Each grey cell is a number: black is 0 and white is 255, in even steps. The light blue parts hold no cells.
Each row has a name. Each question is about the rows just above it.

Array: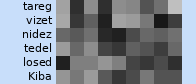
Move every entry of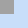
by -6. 156
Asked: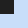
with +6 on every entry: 38
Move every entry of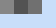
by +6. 140  89 118
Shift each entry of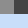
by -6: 135  62

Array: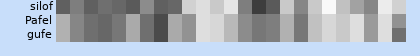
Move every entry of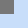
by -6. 113
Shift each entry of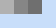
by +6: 183 140 117
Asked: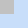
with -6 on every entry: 187
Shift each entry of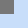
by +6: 125
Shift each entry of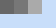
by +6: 109 125 176

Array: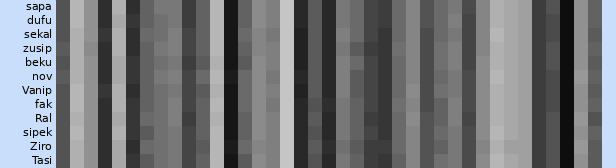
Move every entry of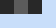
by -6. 34 85 34
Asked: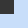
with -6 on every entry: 48
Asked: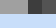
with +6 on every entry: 166 166  67  89
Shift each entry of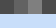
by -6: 69  92 121  69
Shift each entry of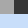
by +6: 174  60
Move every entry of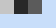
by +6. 203  46  97

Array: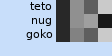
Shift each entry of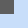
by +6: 100
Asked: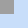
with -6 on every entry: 153
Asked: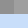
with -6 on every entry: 138 153
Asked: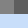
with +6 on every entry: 136 100
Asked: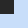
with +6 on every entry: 46

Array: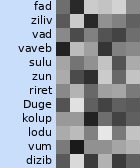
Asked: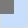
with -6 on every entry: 116
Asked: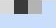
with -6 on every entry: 211  53 173
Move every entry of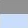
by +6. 151 151
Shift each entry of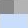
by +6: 143 185
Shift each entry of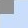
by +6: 151
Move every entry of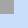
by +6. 171

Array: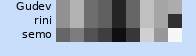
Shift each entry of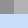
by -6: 139 173
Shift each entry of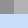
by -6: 139 173
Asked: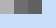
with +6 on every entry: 185 116 102

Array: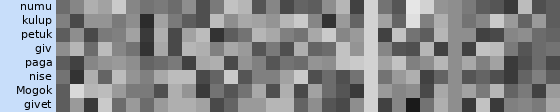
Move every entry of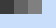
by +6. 64 106 134
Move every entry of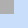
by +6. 181
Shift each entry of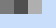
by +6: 128  85 181
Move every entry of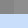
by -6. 128 136
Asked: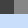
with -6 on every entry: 59 128
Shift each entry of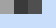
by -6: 156  52  73
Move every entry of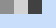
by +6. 148 216  71

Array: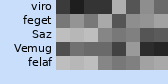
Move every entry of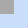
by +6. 175
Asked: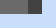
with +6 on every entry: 112 112  72
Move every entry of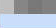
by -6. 184 128 114 122
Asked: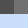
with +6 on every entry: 85 119

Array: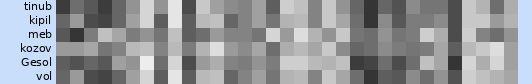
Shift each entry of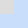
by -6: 215
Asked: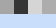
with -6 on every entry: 160  47 207 167
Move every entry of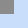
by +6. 145
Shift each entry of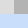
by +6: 227 185

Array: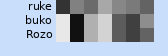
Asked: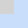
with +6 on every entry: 217
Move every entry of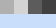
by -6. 170 205  86  58
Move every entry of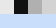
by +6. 238  23 182 217
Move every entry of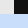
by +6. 238  23
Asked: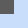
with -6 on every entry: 86

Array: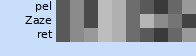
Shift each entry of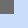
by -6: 103
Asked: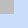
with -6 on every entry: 183
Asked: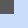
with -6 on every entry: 83

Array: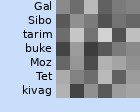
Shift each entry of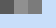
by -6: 83 138 117
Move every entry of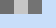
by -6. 103 192 109
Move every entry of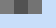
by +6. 129  88 121

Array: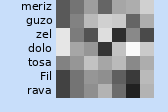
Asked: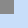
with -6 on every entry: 131
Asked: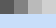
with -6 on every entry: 83 124 180 202
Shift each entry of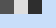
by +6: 88 228  52
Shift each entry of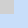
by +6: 214
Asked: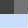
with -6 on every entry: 60 110
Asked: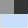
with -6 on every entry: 144  46
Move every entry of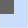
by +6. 107

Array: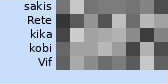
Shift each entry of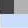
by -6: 63 172
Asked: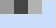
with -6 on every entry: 149  63 172

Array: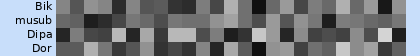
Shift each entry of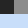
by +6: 43 146
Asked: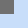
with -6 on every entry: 106

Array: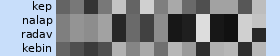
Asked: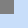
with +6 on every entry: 133
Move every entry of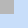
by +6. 189
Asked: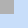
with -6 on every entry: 171
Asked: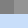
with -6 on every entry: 121 142

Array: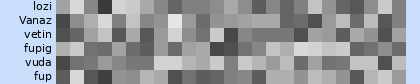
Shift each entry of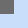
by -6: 102
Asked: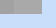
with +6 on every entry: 168 175 175

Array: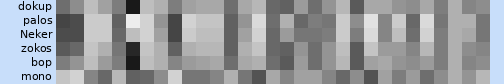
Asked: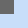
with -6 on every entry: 98
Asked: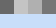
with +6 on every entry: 110 202 182 124
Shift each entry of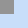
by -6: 142
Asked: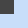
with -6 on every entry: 63
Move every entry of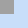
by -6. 155
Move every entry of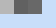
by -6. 177  91  98
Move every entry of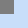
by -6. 119

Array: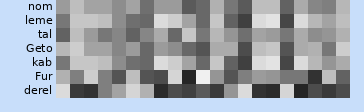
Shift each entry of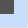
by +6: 90
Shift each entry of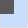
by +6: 96
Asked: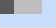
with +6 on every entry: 96 196 196
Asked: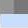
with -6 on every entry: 143 113
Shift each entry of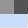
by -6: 143  78

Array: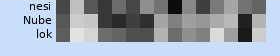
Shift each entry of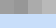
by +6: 164 157 177 191
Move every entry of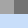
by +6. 171 121
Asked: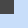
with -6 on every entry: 65
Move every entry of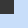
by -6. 49
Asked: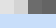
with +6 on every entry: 232 218 114 106

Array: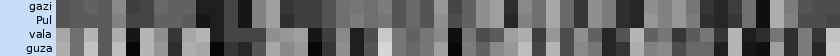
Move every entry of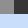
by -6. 137  48
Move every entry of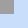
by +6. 165
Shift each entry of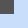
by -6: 78
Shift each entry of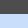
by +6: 83 83

